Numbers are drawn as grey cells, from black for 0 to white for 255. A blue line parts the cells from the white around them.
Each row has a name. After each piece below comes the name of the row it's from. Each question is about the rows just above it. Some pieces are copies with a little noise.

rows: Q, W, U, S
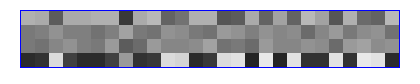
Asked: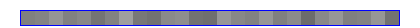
W
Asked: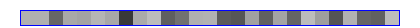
Q

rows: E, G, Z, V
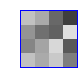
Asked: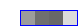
G
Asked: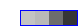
E
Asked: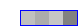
V

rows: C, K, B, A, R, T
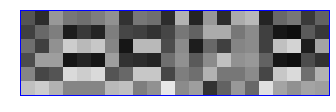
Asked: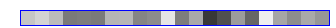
T
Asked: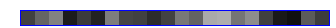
K
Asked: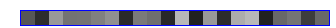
C

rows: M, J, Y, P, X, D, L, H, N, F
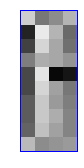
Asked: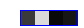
X
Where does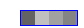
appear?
N

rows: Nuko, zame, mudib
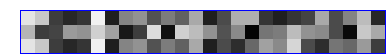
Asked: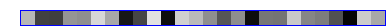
zame
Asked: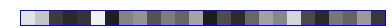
mudib
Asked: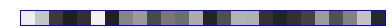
Nuko

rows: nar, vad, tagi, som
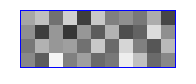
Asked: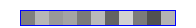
tagi
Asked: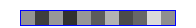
vad
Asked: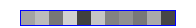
nar
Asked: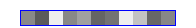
som

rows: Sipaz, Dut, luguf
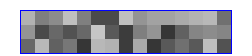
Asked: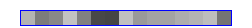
Sipaz
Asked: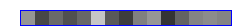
Dut
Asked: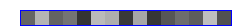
luguf

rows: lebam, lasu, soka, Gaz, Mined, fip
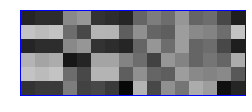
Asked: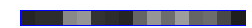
soka
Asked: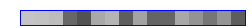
Mined
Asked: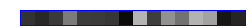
fip

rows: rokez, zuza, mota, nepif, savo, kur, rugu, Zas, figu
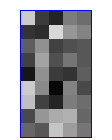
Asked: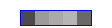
Zas
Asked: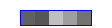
figu

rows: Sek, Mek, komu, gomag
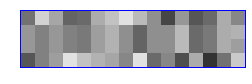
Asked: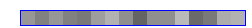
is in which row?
Mek
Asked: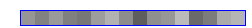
Mek
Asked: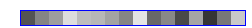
gomag

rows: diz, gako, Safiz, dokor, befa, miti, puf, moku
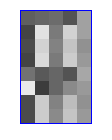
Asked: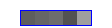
diz
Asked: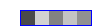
Safiz
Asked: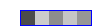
moku
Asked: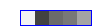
miti

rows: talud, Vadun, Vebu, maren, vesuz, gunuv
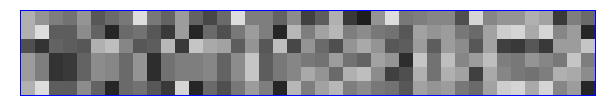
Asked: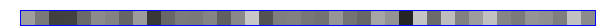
maren
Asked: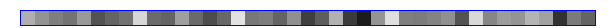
talud
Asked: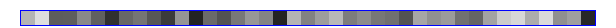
Vadun
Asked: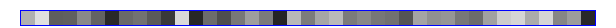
gunuv

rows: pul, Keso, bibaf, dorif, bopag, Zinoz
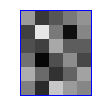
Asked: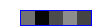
dorif
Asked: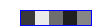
Keso
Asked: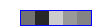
Zinoz
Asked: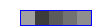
pul

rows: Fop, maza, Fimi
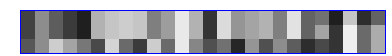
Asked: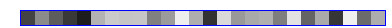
maza
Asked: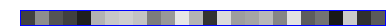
Fop

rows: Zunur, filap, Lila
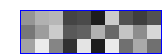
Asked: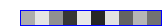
Lila
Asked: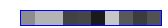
Zunur
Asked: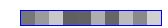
filap

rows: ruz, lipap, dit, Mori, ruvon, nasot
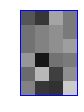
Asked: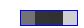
nasot
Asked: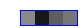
Mori

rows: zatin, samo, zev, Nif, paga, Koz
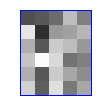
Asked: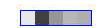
samo
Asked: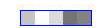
Nif

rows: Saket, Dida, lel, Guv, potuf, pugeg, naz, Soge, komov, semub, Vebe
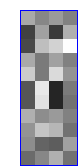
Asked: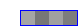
Guv
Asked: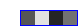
naz
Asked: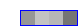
komov
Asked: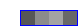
Vebe
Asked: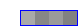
Saket
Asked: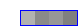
Soge

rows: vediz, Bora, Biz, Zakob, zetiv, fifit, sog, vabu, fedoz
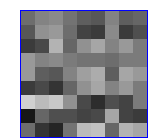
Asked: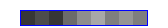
fifit
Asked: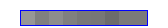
Zakob

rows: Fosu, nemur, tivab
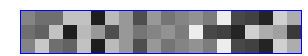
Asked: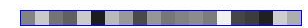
tivab
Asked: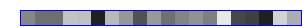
Fosu
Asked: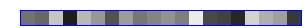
nemur

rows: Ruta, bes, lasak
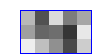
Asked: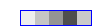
lasak
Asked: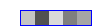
Ruta
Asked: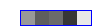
bes

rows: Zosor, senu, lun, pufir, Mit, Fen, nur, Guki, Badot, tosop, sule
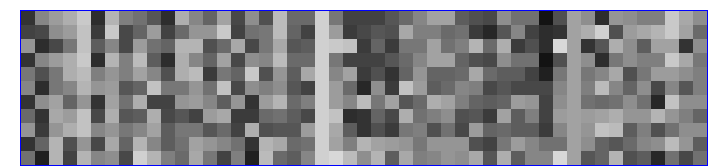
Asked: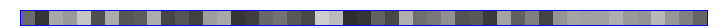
Guki
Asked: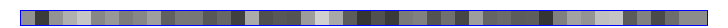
Badot
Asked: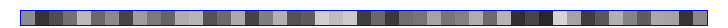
lun

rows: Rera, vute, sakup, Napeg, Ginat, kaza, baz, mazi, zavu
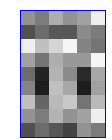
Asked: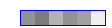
mazi
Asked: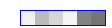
sakup
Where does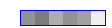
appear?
Rera
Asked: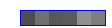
vute

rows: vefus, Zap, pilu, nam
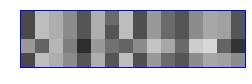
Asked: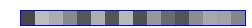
nam
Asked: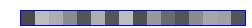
Zap
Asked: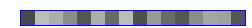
vefus
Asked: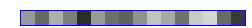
pilu

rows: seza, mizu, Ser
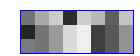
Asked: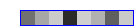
seza
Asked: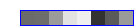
Ser
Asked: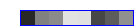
mizu

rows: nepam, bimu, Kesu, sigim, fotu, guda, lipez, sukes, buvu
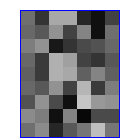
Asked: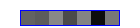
bimu
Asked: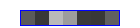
sigim

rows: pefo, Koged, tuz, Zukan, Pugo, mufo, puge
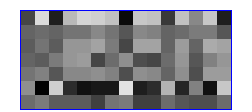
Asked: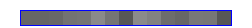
Koged
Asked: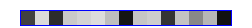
pefo

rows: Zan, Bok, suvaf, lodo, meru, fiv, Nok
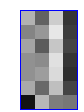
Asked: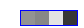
lodo
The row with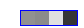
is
lodo
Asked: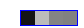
Nok

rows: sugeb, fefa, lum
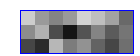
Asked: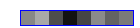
fefa
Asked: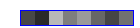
lum
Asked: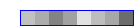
sugeb

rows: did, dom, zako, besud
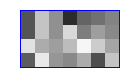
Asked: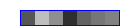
did
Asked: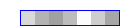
zako
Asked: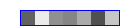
besud
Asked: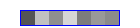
dom

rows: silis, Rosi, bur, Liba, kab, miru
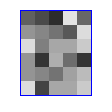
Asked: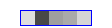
miru
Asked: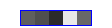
silis
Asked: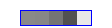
Rosi

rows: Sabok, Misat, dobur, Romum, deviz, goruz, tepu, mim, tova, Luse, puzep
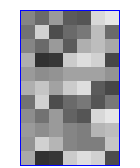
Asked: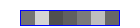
Misat

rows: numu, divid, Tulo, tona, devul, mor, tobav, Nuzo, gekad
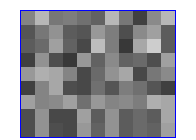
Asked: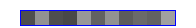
gekad
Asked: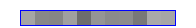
tobav
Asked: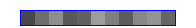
divid

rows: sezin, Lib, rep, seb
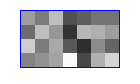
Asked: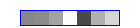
seb
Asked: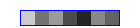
rep
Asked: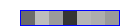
Lib

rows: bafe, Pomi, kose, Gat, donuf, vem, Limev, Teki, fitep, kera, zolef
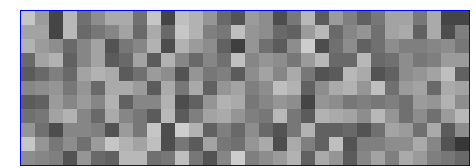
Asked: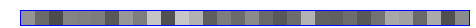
fitep
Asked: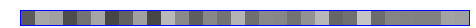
Gat
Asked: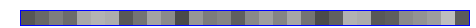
donuf
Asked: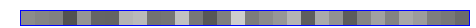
zolef

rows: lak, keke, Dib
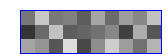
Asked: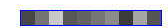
keke
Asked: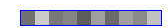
lak
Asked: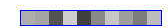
Dib

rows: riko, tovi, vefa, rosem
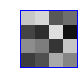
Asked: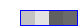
riko
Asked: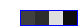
tovi
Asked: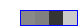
vefa

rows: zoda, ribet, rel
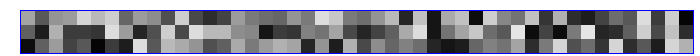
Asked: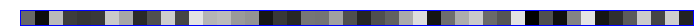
ribet
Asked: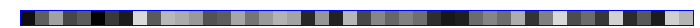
rel
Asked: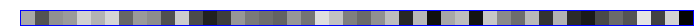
zoda
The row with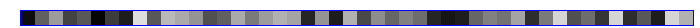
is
rel

